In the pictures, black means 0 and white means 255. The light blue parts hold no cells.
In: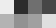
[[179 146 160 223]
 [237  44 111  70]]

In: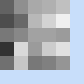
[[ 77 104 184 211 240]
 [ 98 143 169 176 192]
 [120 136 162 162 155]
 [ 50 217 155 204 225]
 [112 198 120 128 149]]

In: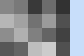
[[ 87 100 190 204  80]
 [141 176 128 100  65]
 [182 162 114 155  80]
 [135 121  57 108  50]]

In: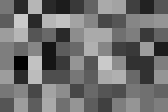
[[126   1 194  21  57 149  85 202 141  49  49 126]
 [157  41 188  78  78 119  93 170 176 105  49 149]
 [119  41 182  41  28  57  99 170 163  64  34  85]
 [126 105 134  21  93 105 176 134  64  57 157  28]
 [ 85 157  93 170 112 149  93  64 126 149 112 126]
 [157 182  85 105  41 141 170 170 112 126  57  99]
 [119 134  71 163 141  71 105  85  78 119 112  99]
 [ 93 202  41 182 194 163 134  71  85 134 141 149]]

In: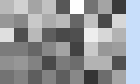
[[151 136 201 171 185 102 193  73 215]
 [223  79 185  94  73  79 238 215 179]
 [185 209 164 193  87 254 115 164  58]
 [144 151 130  73 123 109 179 179  79]
 [123 123 102 136 164  66 201 151 157]
 [115 130  94 130  94 136  52 109 164]]

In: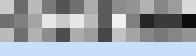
[[202 106 186 120  84 112 172  91 141 148 178 134 156 216]
 [186 112 178 141  77 172 156  70 194 164 134 120 134 148]
 [112 127 164 231 202 231 186  91 239 127  38  58  58  12]]

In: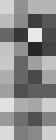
[[103  55 232  74]
 [212 145 180 180]
 [224 174 166 206]
 [200 103 159 194]
 [218 125 137 206]
 [159  80  95  95]
 [153 111  80 131]
 [174 103  74 166]
 [187 137  62  88]
 [194 145  39  68]]

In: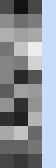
[[117 195 236]
 [132 124 210]
 [ 48  33 181]
 [175 160 168]
 [ 92 160 154]
 [146  48 146]
 [140 111 124]
 [ 99  99 117]
 [168 195 105]
 [132  41  84]
 [ 70  56  76]
 [ 76  18  70]]

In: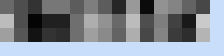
[[105  78  51 119 119  92 126  92  38 153  11 146 132  99  71]
 [159  86  19  51  45 111 159 138  99 174  71 132  59  45 180]
 [188  78   4  32  32 111 174 146 105 188  78 126  65  25 202]]
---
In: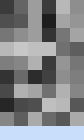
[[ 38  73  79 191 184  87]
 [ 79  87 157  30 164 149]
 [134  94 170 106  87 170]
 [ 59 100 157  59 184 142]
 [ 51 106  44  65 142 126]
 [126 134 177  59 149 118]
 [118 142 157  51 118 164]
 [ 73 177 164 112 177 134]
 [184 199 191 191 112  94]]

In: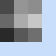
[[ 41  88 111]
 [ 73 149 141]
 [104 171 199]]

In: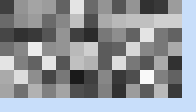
[[ 70  49  57  85 148  63  42 120 142  98 228 120  98]
 [164 112 178 128 164  78  70 128  49 156  91 185  57]
 [228 128  98 228  85 192 178  91 221 120  85 170  49]
 [112 135 236 142 148 185 207  91  98 215 135 120 170]
 [106 142 156 106 135 192  78 170 185 192 192 207 207]
 [ 63 148 164 156  98 228 106 148  85 148  49  57 156]
 [170 221 142  70 120  26  63 135  57  78 249 128  98]]

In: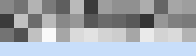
[[115  82 193 249 166 218 226 211 205 166 234 211 218 179]
 [136 115 179 122  94 186  59 158 144 144 173 101 166 158]
 [ 59 193 107 186 136 151  88 107 101  88  52 151 128 122]]

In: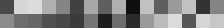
[[139 110 103  81  73  59 118  29 110  43 154 187 220  87 214 199]
 [ 73 214 220 175 132  65 168  95 175  15 193  95 154 193  51 132]]

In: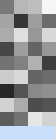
[[164  54 158 108]
 [ 40  84 137 143]
 [ 92 115 230 210]
 [115 129 177  62]
 [ 70 158 100 151]
 [210 171  76  84]
 [121 183 190 245]
 [203 216 100 108]
 [171 223 151 216]]

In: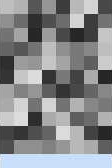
[[ 66  52  79 101 219 184  66  39]
 [101  86 115 190 143 121 135 190]
 [143 108  46  79 108 211  60 115]
 [164 129 149  94  52  72 101 135]
 [ 79 143 143 129 149 184 170  94]
 [ 46 156 149 197 164 121  94 203]
 [115 164  39 156  72  39  60 197]
 [190 178  86 149  60 184 211  72]
 [ 52 197 219  52 121  66 170  39]
 [170 211 115 211 115 178 135 121]
 [203 219  46 170 184  94 108 178]]
